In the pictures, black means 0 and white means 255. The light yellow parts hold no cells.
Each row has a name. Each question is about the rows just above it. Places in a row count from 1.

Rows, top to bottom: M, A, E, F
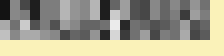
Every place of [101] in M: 12 17 19
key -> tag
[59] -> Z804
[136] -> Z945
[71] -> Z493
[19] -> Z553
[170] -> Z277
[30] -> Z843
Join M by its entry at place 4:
Z843
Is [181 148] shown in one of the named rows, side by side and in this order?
yes
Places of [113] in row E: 2 11 14 18
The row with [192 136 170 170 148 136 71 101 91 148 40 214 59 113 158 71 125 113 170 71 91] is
F
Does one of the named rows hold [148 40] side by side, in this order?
yes
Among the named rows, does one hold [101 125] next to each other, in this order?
yes

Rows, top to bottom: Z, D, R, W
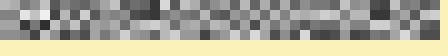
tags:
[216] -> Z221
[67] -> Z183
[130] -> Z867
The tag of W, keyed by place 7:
Z183
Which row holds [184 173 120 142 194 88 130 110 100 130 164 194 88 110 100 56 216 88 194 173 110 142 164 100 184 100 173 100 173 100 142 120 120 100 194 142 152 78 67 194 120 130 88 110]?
Z
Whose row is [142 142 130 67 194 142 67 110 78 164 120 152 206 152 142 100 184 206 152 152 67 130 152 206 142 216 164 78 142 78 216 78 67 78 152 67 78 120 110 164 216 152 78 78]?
W

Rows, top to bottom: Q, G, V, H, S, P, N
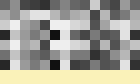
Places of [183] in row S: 1 4 11
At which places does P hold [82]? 11 14

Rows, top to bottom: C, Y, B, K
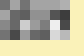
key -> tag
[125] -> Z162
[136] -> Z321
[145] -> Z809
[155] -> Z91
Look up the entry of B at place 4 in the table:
Z91
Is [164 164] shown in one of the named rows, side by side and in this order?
yes
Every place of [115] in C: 1 3
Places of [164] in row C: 2 4 5 6

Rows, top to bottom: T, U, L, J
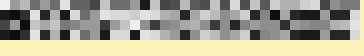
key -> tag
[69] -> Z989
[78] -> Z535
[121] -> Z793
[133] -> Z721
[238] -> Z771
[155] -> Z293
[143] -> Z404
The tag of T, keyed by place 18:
Z535
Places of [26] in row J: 1 7 11 14 31 32
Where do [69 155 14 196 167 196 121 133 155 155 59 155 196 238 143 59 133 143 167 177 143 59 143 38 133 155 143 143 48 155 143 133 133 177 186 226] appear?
L
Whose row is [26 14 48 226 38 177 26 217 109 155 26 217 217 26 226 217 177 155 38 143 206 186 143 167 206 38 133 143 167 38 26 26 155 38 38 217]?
J
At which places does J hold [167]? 24 29
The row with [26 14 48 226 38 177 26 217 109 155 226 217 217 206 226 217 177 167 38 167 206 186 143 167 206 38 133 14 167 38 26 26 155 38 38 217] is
U

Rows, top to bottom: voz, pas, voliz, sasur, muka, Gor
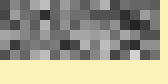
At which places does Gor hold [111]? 13 16
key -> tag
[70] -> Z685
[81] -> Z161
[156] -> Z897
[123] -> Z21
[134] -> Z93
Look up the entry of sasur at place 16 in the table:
Z161
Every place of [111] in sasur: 4 6 7 12
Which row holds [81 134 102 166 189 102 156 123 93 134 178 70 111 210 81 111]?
Gor
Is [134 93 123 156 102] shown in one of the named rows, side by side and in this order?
no
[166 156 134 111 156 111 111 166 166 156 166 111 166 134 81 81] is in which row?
sasur

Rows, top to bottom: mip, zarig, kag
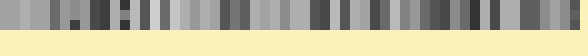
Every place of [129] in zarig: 13 41
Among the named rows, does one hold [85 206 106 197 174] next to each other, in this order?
yes
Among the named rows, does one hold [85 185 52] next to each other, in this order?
no

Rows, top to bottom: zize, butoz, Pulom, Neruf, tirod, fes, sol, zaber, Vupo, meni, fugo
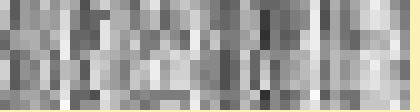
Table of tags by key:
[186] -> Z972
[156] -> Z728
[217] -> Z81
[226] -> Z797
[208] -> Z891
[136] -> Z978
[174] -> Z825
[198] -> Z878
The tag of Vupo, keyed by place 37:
Z81
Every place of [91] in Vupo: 2 26
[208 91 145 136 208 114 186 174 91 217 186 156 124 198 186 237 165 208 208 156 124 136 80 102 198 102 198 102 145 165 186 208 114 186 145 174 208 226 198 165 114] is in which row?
zaber
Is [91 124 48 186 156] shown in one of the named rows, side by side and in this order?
no
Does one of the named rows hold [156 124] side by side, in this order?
yes

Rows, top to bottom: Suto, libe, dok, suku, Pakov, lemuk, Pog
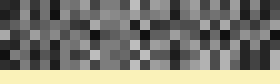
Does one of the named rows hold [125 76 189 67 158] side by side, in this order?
yes
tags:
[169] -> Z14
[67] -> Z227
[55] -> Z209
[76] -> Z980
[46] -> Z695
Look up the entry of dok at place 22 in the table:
Z209
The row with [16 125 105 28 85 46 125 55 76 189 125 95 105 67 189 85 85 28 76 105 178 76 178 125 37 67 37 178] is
lemuk

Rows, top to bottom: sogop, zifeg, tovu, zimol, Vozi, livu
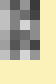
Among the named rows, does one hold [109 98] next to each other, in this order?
no
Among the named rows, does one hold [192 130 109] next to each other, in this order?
yes

